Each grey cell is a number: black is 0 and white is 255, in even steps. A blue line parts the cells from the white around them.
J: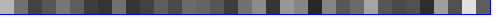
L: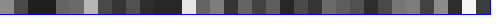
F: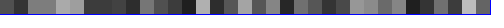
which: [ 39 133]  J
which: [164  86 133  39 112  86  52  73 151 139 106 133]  F
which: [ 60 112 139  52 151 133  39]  J
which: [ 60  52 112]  J
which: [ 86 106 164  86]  J
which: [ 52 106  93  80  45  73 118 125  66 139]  L

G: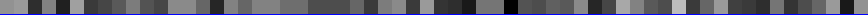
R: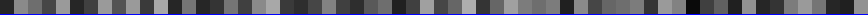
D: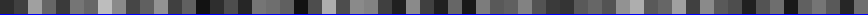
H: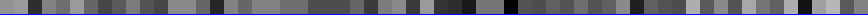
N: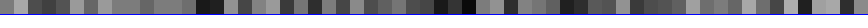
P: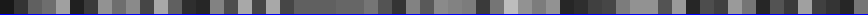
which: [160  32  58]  P
